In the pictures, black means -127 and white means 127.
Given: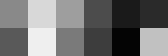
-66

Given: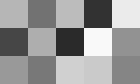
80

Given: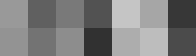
45

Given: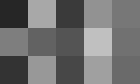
-56

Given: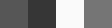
-73

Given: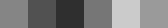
-9

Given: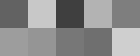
-8

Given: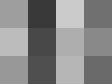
-48

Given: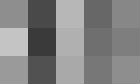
41

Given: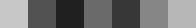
-72
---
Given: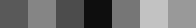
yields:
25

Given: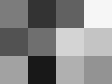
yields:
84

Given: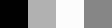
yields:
49

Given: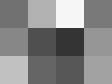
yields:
65

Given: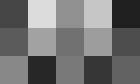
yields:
70

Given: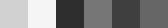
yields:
81

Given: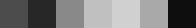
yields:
64
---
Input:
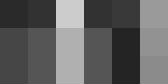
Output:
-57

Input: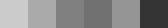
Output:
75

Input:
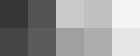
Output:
-58

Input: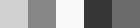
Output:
80

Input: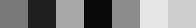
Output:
-7

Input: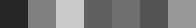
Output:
-89

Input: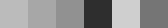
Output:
59
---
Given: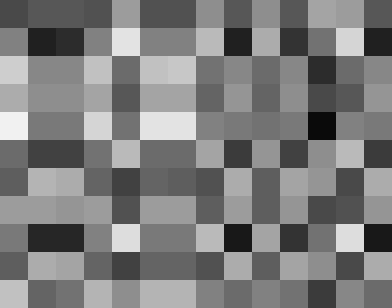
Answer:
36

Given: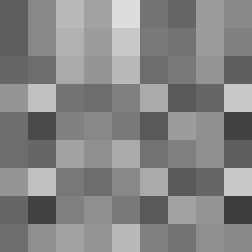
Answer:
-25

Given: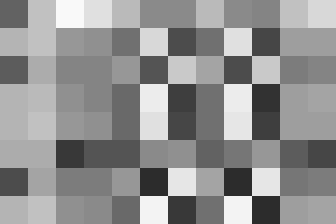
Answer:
4

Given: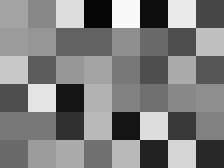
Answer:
-113

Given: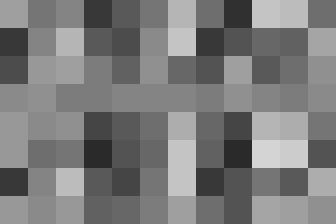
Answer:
68

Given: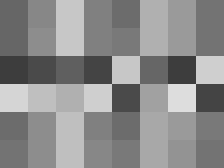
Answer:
48

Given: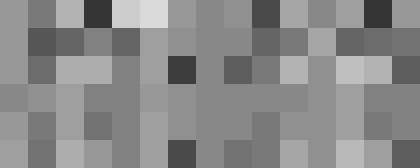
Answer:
31
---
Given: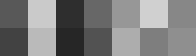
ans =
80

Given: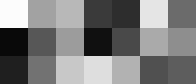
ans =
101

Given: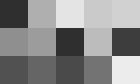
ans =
74

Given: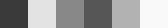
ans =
50

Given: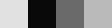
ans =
-21

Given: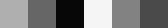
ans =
2
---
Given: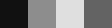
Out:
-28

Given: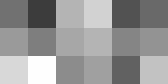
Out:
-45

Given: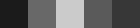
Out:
-72

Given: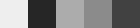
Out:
-62

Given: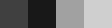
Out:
-63

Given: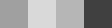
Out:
32
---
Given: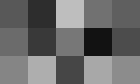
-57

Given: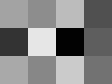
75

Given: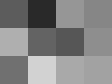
41

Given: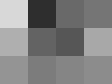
5

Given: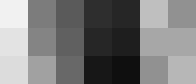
-23

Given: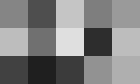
-68

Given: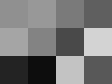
67
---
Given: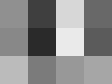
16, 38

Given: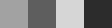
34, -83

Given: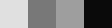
96, -117

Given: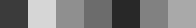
-68, 41

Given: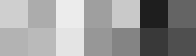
79, -48

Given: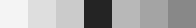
116, 8
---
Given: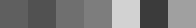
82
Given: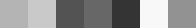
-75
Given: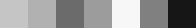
119
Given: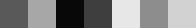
103
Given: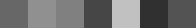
65
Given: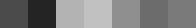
15
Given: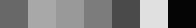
-53
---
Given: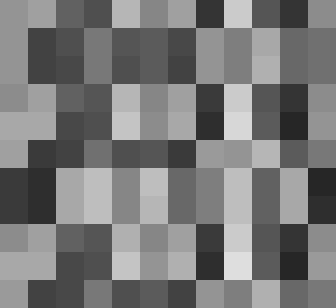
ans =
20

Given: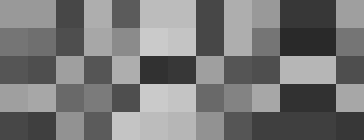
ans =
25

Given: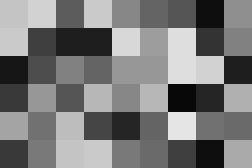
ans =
68

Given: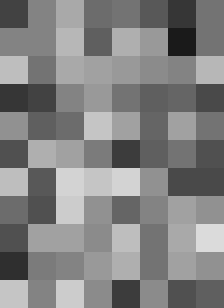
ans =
-61

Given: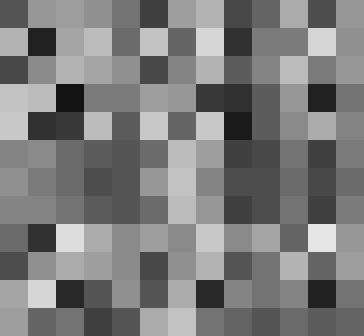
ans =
-42

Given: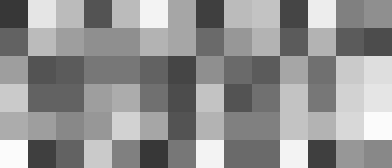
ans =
-72
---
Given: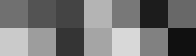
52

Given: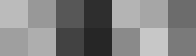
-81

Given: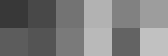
50

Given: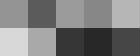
7

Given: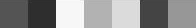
49

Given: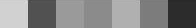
11

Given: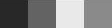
10
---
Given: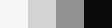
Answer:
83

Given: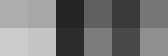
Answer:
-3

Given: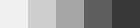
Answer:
38

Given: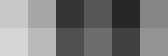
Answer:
-18

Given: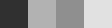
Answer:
50

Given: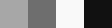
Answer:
-17

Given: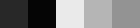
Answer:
106

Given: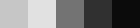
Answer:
-12

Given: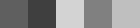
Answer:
83
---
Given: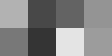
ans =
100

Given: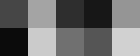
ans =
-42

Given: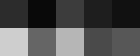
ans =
-53

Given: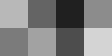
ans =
-50

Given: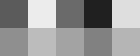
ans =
1

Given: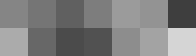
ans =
35

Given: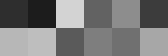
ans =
-15

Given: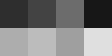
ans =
31

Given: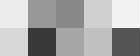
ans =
64
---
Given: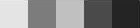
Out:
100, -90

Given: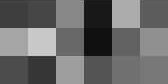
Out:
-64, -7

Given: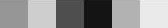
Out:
22, 106

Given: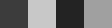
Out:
-67, 32

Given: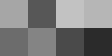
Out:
38, -84

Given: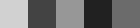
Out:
81, -20

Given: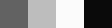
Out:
-29, -117

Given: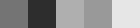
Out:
-11, 102

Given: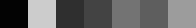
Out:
-124, 28
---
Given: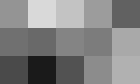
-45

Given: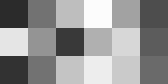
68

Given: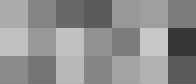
56

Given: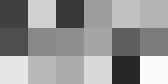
43

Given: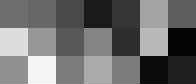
-4

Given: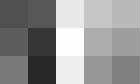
110

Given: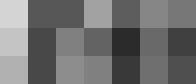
13
